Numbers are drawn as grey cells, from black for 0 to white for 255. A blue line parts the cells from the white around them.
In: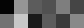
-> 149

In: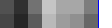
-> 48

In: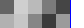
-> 207

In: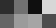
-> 113

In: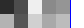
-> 76

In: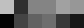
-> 47

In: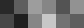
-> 94

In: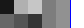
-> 176

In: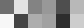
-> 227
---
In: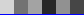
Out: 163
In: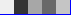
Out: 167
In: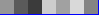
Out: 59
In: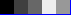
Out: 103
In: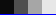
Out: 166
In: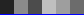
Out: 76
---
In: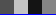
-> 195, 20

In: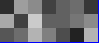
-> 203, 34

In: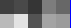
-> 227, 53

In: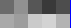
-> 211, 57

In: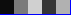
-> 208, 12

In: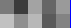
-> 193, 59
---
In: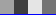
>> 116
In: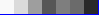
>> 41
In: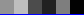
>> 2
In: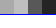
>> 36
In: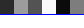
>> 125
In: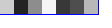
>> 184
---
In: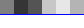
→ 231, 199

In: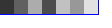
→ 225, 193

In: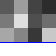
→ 222, 200

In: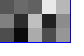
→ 233, 192

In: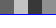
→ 195, 144

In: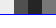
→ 237, 119

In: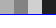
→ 208, 176

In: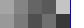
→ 196, 165

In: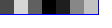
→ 214, 194

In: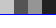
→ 199, 149
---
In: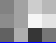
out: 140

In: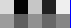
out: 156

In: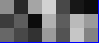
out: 60

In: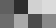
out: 108

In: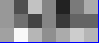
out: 152

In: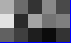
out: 226

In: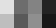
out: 190
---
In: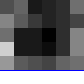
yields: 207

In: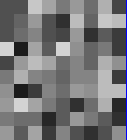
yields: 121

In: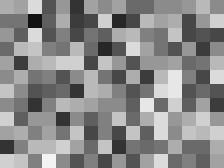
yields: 51

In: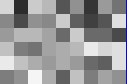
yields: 234

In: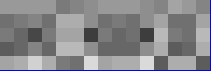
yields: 92

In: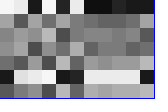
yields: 25
